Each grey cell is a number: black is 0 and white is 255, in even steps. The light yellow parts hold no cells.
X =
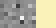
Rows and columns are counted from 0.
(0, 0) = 131
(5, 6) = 156
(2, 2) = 150
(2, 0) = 136
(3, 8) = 125
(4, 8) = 194
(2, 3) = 133
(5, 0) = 150
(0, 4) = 125
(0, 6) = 145
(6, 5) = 137
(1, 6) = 143
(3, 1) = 100
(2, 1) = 153
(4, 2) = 133
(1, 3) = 176
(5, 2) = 142

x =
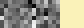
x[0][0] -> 91
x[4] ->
[221, 118, 88, 119, 121, 83, 122, 140, 21, 124, 145, 196, 132, 129, 96]
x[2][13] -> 108
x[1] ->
[123, 47, 126, 123, 124, 93, 70, 48, 7, 127, 138, 173, 109, 115, 155]
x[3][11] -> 13
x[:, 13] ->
[146, 115, 108, 101, 129, 79, 125]
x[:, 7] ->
[8, 48, 101, 149, 140, 109, 142]
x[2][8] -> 210
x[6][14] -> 73
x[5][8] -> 233
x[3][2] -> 129
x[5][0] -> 86
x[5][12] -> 148
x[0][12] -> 78
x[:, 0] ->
[91, 123, 64, 57, 221, 86, 83]
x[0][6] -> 102
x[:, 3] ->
[100, 123, 103, 106, 119, 130, 87]
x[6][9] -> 103
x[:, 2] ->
[142, 126, 107, 129, 88, 125, 133]
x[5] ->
[86, 169, 125, 130, 106, 139, 180, 109, 233, 172, 139, 68, 148, 79, 131]
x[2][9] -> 52

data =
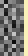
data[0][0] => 155
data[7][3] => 98
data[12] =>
[128, 58, 150, 40, 110, 52]
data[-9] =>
[67, 171, 103, 31, 132, 100]
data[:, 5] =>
[77, 144, 110, 88, 162, 100, 55, 64, 126, 148, 71, 118, 52, 162]
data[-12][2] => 115
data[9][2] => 69
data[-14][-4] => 139
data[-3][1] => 47
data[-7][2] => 146
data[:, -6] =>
[155, 61, 150, 155, 94, 67, 112, 150, 142, 63, 86, 146, 128, 78]
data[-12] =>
[150, 39, 115, 179, 82, 110]
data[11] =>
[146, 47, 108, 187, 82, 118]
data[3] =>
[155, 24, 131, 148, 85, 88]
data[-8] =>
[112, 85, 144, 20, 118, 55]

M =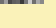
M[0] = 111
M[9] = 170
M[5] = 59
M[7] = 204

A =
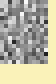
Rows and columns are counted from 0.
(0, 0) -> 206
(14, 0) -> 69
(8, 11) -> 100
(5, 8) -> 156
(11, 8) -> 143
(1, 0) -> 209
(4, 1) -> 103
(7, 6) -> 214
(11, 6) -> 144
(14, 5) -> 188
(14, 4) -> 138
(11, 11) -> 165
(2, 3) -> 131
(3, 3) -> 126
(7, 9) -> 140
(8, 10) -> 132
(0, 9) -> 115
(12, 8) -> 96
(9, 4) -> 189
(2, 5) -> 117
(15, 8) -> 169
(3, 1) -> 161
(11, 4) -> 120
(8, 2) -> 115
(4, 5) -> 210
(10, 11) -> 132
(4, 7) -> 157
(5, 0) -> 146
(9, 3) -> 146
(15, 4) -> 230
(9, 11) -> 187
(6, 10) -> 107
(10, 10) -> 103
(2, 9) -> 109
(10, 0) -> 184
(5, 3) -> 206
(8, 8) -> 103

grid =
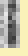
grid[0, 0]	201
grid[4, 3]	161
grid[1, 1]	191
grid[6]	[202, 189, 60, 87, 170]
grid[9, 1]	186
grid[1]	[163, 191, 75, 68, 183]
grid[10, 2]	71
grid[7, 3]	90
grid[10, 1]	184
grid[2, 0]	151
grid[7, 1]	198
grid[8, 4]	161
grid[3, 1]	231
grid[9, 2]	74
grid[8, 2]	77
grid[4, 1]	218
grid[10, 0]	212
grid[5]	[150, 216, 119, 99, 200]
